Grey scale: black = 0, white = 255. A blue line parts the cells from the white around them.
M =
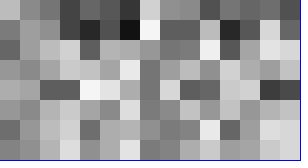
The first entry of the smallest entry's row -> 123
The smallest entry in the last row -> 123
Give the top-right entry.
81
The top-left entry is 188
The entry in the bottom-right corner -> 215
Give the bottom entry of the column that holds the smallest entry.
227
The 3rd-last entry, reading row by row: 165
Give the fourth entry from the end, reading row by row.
158
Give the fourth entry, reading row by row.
68
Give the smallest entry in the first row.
54
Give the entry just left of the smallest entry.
81
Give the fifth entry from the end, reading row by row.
202
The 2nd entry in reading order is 138
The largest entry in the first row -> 209
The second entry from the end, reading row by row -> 202
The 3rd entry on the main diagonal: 188
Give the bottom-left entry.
131
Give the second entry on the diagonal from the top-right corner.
215
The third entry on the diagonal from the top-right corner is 165

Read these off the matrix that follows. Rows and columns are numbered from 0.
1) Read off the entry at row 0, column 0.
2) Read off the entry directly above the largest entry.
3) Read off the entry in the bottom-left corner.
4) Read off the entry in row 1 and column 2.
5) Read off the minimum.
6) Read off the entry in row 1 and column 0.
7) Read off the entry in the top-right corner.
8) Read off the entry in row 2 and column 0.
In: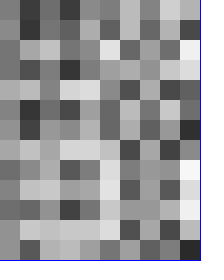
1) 125
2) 138
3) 146
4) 117
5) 42
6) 138
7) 179
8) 117

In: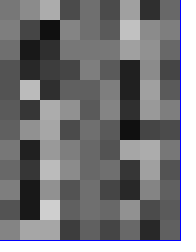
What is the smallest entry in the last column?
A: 69
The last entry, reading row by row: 96
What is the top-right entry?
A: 104
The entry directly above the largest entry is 145
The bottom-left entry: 132
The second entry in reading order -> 139
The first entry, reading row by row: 119
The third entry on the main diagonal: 47
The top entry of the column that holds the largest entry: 172
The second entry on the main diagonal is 69
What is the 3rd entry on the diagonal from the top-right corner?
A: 160
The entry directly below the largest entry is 166
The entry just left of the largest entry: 24
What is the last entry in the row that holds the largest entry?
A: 90
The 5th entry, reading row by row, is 111
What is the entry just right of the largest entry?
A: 96
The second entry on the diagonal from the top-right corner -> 139
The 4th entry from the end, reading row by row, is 69
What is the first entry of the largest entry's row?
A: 83
